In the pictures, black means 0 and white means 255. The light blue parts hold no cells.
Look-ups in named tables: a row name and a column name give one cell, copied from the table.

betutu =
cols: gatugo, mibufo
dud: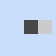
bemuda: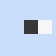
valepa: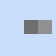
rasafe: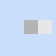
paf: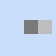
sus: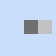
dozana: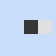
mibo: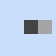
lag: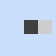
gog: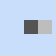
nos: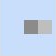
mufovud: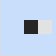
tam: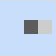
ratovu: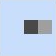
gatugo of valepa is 110
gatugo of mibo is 68
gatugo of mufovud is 37
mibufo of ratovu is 159
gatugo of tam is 92
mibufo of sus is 193
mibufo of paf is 189
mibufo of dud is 203
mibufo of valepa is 144
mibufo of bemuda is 246
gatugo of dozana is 53
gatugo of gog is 84
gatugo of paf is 121
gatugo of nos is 139
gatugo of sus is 111
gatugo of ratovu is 73
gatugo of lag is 64
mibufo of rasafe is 231
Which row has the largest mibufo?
bemuda

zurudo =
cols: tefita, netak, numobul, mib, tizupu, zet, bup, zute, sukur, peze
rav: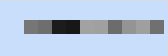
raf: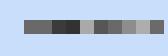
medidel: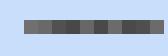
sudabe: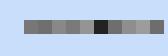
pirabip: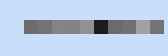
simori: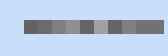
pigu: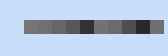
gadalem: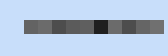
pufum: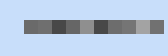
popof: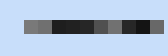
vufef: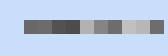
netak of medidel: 105
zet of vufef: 133
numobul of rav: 28
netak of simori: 107
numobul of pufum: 72
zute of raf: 141
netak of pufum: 111
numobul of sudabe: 136
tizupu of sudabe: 148
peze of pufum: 113
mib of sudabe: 122
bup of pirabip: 107
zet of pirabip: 28
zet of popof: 80
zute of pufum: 117
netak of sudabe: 111
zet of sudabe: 34

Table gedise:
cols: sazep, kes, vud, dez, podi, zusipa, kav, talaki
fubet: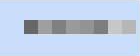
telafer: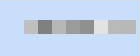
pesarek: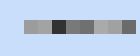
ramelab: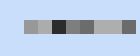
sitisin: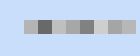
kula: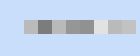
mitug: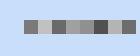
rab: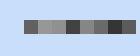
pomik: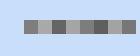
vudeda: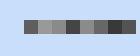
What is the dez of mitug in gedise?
160
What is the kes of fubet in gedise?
159
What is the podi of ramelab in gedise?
108
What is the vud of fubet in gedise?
128
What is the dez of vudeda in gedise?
69
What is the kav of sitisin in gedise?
165
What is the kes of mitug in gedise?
193
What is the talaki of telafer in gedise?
184
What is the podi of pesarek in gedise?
112
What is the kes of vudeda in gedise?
153
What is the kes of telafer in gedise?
128
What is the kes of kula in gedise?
124
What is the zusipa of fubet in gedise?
125
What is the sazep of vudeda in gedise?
94
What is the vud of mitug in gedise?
106
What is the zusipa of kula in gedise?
226
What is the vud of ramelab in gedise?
44
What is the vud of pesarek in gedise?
50

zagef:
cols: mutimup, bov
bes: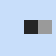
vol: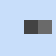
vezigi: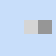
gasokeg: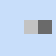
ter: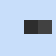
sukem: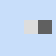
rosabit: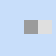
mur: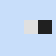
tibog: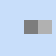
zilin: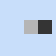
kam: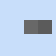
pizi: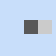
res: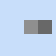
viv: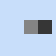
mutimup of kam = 104
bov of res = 104
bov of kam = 91
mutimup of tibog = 125
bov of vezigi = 150
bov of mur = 32
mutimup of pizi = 88
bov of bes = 154
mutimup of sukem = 221
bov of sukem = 96
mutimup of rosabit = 155
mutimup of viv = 132
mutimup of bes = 37
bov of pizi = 203
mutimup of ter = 45
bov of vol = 106

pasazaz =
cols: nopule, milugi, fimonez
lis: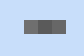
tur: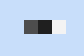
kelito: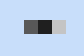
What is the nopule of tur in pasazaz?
77
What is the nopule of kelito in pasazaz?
88
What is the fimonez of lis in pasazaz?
103
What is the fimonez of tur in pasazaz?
243
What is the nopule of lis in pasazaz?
111
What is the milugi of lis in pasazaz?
90
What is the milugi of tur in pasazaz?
31
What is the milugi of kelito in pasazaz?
31
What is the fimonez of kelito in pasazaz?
196
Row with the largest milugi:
lis

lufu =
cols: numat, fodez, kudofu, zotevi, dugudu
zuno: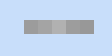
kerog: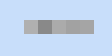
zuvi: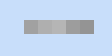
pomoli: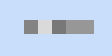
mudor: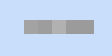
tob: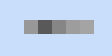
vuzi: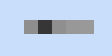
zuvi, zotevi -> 157
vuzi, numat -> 142
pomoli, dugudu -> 151
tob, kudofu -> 134
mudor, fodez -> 157
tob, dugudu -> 164
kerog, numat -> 176

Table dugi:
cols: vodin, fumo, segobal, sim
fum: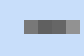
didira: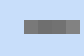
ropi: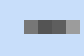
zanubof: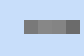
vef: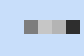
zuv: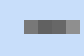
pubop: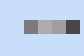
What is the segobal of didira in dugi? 114
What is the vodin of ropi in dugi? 119
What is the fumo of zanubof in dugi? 135
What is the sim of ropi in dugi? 156
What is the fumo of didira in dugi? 111
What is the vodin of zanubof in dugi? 121
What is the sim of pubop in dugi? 71
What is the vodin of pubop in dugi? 123
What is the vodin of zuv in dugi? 120
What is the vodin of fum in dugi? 120

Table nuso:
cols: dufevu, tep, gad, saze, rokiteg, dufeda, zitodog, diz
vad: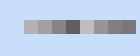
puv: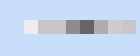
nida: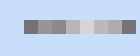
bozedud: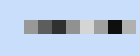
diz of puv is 199
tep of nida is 150
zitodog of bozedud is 14
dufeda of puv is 173
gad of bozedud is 48
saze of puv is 141
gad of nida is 138
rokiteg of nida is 213

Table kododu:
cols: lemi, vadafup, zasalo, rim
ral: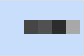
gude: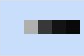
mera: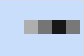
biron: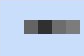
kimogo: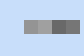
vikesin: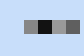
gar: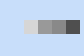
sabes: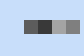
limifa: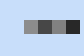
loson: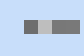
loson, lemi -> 109
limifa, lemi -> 140
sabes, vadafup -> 57
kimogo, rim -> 118
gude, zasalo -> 19
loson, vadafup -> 190
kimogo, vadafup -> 160
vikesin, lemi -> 134
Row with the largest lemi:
gar

